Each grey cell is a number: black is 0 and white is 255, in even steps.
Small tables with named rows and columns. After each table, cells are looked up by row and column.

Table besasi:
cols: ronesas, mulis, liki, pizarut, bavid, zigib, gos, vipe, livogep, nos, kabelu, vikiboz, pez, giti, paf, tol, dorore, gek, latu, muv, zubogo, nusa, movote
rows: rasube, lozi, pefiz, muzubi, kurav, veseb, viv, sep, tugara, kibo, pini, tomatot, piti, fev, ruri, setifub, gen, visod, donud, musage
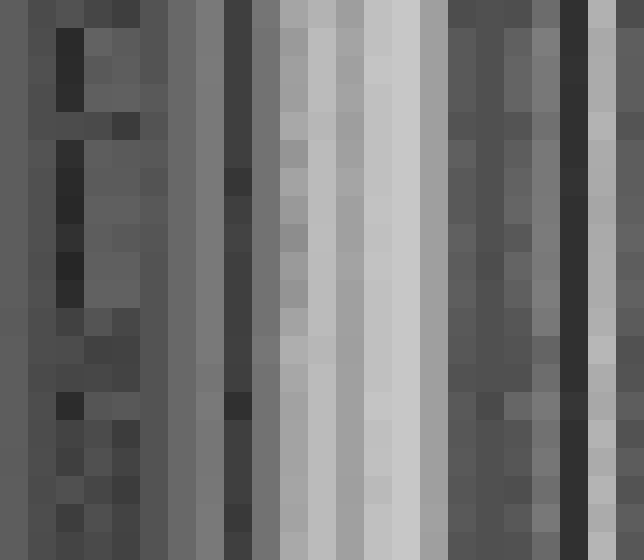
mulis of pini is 80
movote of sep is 95
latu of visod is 78
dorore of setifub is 87
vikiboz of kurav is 183
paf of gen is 199
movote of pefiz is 93

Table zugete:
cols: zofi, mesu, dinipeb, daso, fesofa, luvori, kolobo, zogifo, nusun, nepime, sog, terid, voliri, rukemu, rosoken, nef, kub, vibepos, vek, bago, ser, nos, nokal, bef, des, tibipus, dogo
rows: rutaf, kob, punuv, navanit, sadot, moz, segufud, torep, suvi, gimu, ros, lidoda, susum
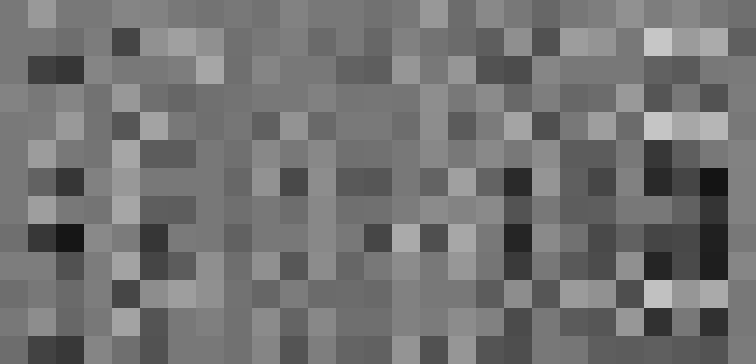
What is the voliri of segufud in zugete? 89
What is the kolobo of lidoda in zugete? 120
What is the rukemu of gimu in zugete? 120
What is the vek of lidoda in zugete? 75
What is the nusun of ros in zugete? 114
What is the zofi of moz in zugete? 120
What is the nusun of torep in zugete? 111
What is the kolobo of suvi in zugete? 122
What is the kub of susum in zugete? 150
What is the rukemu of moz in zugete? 113

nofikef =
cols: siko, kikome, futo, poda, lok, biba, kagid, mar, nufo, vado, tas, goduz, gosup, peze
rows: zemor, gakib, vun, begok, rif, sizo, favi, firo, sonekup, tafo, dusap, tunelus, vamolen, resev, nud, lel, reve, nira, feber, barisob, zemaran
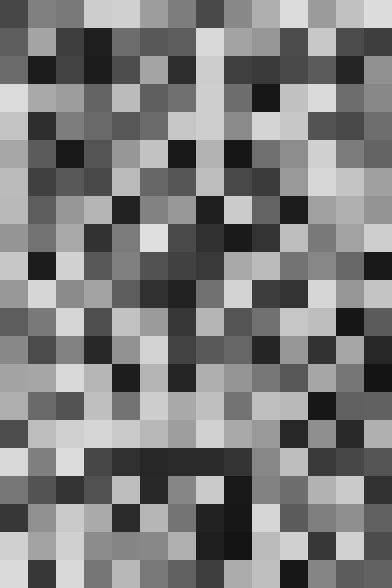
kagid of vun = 46
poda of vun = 27
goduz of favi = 215
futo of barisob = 208
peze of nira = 50
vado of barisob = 187
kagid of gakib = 93
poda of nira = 81
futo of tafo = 209
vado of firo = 99
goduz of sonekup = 121
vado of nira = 130
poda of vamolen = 40
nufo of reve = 52
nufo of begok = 109
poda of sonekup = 50
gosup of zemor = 193
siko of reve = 216
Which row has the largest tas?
zemor

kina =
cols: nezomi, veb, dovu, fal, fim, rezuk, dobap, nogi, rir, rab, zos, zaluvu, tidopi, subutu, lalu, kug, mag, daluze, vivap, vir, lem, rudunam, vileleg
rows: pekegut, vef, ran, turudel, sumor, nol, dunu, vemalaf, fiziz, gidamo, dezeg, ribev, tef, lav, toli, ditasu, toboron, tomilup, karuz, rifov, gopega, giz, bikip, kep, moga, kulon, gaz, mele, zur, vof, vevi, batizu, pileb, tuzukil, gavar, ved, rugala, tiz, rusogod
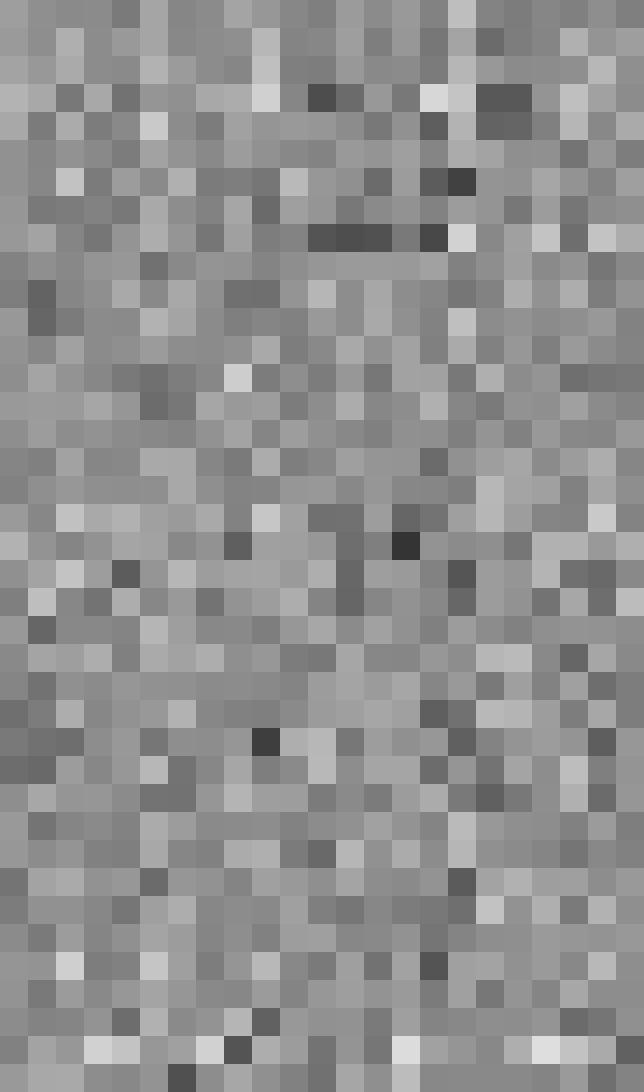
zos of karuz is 161
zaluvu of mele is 184
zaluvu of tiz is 115
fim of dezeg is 169
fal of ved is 137
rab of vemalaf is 106
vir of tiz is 222
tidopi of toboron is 159
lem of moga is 160
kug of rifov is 147
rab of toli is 157
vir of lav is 148
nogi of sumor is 124
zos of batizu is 153
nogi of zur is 150
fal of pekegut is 139
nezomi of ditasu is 142
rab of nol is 145
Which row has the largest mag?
fiziz

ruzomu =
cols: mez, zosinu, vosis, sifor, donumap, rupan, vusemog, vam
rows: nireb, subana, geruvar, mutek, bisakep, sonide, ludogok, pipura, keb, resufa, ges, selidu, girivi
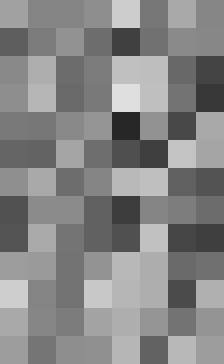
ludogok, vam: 83
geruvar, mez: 137
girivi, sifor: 144
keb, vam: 63
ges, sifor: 200
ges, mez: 206
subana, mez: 94
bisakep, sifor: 149
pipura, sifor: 96
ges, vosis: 114
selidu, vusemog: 115
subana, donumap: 64
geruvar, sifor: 123
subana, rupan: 113
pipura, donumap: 60
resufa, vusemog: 106
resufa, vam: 112
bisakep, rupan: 146
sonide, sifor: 110

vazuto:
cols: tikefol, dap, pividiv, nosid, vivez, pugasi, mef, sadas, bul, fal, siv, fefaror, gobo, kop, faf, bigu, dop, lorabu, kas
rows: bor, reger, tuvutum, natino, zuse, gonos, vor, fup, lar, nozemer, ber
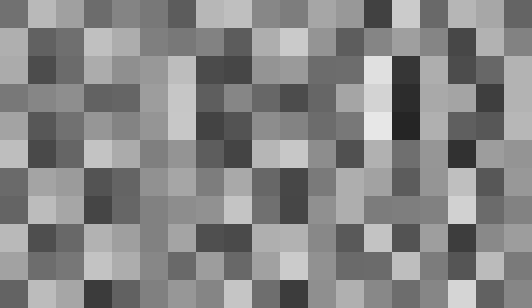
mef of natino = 198
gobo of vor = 174
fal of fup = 112
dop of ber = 213
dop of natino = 164
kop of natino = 211
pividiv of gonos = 101
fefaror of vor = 122
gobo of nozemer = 106
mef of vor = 166
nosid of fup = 69
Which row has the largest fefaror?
bor

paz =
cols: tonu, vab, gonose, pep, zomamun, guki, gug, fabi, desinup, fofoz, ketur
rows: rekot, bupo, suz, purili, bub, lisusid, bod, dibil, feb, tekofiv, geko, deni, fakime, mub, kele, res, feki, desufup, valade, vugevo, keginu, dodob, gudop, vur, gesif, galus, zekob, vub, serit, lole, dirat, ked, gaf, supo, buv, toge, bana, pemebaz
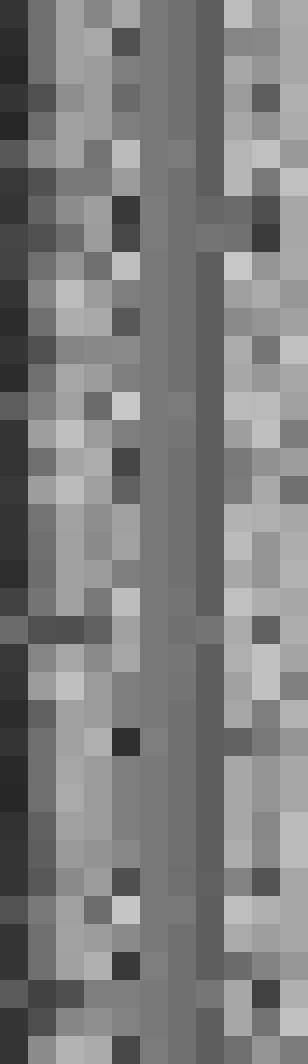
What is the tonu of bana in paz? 53
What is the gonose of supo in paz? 162
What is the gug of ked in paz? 110
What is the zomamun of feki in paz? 69
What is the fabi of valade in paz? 94
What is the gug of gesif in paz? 116
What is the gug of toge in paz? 112
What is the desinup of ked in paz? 130
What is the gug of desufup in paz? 112
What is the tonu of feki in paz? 52
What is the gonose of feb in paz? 109
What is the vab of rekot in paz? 111
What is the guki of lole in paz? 120
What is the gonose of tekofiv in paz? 145
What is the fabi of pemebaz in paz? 94
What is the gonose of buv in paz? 160
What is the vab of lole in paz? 96
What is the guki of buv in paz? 125

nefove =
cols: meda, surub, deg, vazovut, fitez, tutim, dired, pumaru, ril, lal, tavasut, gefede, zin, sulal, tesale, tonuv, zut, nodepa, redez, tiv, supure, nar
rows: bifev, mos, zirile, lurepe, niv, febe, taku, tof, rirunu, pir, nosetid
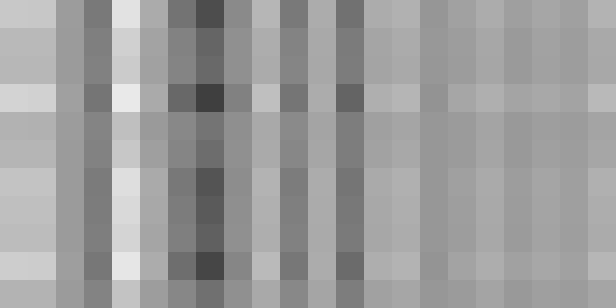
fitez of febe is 199
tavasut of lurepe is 117
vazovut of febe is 130
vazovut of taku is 123
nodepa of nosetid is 164
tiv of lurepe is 168
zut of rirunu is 157
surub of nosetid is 179
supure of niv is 156
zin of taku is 117
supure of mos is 157
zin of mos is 123
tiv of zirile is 161
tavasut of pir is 119

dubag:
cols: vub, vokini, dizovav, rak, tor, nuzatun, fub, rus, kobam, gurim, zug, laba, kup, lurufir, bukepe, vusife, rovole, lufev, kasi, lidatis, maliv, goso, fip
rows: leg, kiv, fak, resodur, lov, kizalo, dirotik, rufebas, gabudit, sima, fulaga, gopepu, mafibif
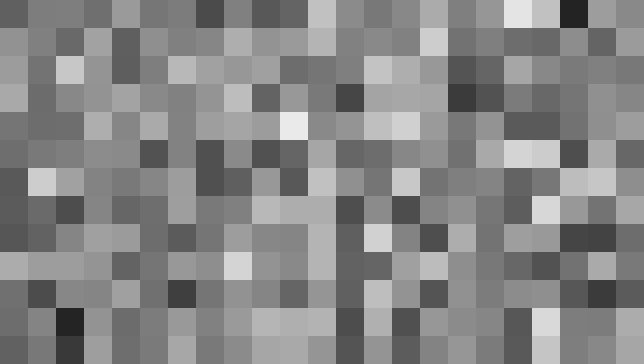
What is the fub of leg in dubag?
124
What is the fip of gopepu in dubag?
172
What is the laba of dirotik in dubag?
193
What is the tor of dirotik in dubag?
121
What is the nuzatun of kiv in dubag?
143
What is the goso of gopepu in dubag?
124
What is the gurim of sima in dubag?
147
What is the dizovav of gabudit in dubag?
133
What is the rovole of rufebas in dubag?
144
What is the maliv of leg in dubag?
35
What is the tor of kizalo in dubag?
138
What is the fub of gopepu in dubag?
153
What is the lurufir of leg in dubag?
120
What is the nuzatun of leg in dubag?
118
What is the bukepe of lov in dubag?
208
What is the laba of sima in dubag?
180

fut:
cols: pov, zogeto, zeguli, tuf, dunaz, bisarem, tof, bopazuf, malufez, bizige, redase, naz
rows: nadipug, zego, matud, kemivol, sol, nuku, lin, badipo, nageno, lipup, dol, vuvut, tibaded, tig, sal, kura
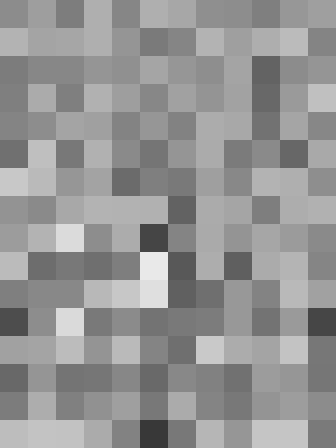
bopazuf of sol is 172
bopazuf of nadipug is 143
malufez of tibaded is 172
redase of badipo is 173
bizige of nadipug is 127
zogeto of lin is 186
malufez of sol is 168
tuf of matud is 149
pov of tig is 104
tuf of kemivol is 177
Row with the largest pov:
lin

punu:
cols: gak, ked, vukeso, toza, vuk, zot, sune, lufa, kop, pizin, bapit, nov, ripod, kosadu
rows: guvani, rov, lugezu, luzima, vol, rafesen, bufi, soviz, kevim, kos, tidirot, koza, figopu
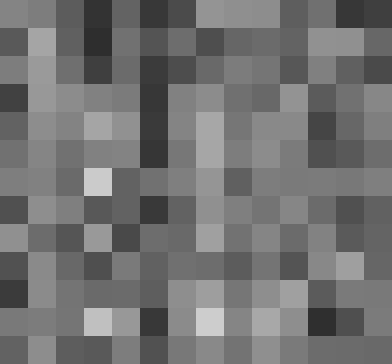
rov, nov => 145
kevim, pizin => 133
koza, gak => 121
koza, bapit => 142
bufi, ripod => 120
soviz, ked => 142
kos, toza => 79
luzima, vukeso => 140
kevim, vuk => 73
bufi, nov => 123
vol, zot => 58
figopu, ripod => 107
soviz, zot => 57
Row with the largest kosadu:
luzima

